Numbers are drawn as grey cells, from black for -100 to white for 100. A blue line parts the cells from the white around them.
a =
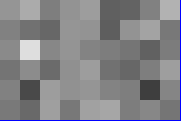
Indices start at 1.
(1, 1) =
17
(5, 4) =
14
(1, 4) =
15
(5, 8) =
-51
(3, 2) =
74
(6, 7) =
-2
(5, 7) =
-1
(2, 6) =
-26
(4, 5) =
23
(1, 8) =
1
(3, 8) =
-24
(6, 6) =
30
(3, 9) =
-3
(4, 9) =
24
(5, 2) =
-43
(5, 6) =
3
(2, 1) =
1
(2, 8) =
28

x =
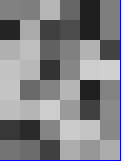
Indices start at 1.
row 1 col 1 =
1
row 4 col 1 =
52
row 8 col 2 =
-15
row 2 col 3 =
-50
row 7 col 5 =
53
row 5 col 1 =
54
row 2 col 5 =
-76
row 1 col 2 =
-1
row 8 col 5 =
18
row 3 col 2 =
49
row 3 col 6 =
-48
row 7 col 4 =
59
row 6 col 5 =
-50
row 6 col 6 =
8
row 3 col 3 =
-24

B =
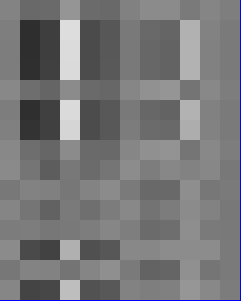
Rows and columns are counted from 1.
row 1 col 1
3
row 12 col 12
-5
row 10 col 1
-6
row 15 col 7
2
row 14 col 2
3
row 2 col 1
-1
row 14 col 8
-22
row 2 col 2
-64
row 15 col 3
-44
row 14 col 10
13
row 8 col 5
-17
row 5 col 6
-19
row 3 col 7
-5
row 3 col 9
-22
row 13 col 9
10
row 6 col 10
40
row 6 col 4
71
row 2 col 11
2
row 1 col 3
-17
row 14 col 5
4
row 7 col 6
-31
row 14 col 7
-4
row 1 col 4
17
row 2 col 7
-5
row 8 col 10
-8
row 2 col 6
-32
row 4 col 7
-5
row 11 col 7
7
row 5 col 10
-9
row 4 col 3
-50
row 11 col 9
-3
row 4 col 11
1
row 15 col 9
0
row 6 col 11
1
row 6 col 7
-5
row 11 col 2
-8

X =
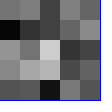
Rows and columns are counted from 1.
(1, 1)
-10
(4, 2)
31
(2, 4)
-21
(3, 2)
-10
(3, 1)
16
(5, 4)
-6
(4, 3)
41

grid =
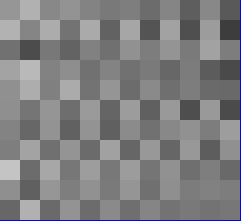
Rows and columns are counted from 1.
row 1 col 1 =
18
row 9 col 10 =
-13
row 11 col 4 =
15
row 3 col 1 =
-11
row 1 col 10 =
-26
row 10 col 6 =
-4
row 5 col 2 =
36
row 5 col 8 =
8
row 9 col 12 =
-18
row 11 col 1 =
-19
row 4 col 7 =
-11
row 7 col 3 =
15
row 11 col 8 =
4
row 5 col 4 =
34
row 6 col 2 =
-8
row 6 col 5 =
21
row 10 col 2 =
-25
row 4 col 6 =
3
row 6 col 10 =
-39
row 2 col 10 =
-38
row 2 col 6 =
-23
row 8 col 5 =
-16
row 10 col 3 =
18
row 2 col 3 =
35
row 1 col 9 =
4
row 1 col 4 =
15
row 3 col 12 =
-2
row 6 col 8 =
-25
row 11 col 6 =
8
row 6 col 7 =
22
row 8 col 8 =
19
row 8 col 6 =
26
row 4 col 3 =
2
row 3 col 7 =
14
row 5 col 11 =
-17
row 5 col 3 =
0
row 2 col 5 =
33
